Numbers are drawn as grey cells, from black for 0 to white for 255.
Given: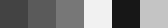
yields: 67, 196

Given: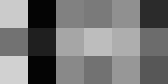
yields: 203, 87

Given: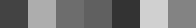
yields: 67, 131

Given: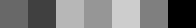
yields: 104, 0

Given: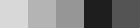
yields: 216, 84

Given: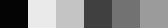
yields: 4, 155

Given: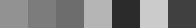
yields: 146, 64

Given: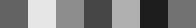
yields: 99, 114
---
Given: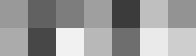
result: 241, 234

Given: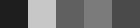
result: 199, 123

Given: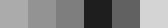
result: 212, 171

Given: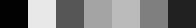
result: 232, 187

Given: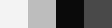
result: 243, 189

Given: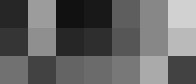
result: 209, 186
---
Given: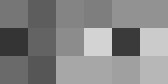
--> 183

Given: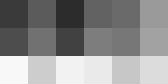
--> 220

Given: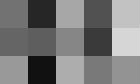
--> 147

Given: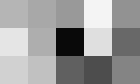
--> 132

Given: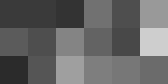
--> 107

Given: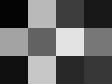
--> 55
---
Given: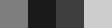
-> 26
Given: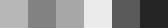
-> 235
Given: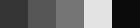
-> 117
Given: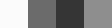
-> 107
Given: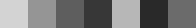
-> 183
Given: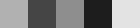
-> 142
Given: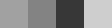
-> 131
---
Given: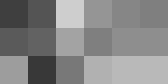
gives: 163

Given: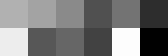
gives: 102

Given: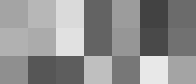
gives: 225

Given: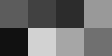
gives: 166

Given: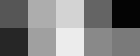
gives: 236

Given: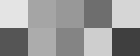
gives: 132

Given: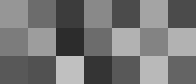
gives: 44

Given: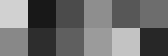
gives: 95

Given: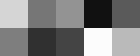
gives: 68
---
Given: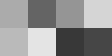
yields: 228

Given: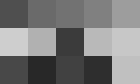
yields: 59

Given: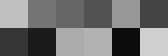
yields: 178

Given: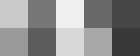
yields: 215

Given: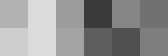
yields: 94

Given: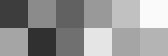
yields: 229

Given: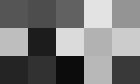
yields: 219
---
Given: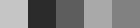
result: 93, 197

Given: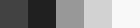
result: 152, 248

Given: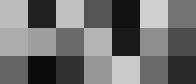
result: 180, 208

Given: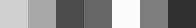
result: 103, 250

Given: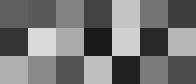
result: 26, 217

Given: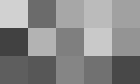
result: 127, 209
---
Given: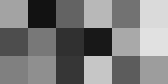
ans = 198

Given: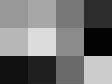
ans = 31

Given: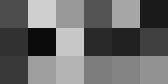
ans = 125

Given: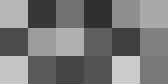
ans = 83

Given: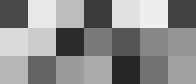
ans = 37

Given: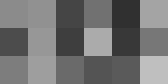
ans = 84

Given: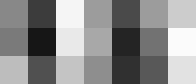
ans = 48

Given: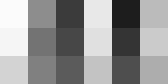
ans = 195
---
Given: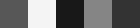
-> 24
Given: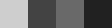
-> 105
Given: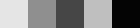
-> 70
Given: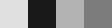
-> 179
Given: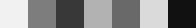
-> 56
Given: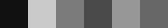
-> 123
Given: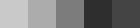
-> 124
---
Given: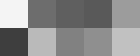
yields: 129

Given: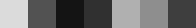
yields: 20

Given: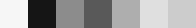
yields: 140

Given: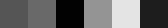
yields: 2

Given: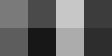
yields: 172

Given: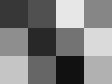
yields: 17
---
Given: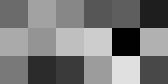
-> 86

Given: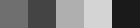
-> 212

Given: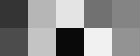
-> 113

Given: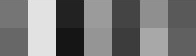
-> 155

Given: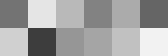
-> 130

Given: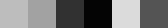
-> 4
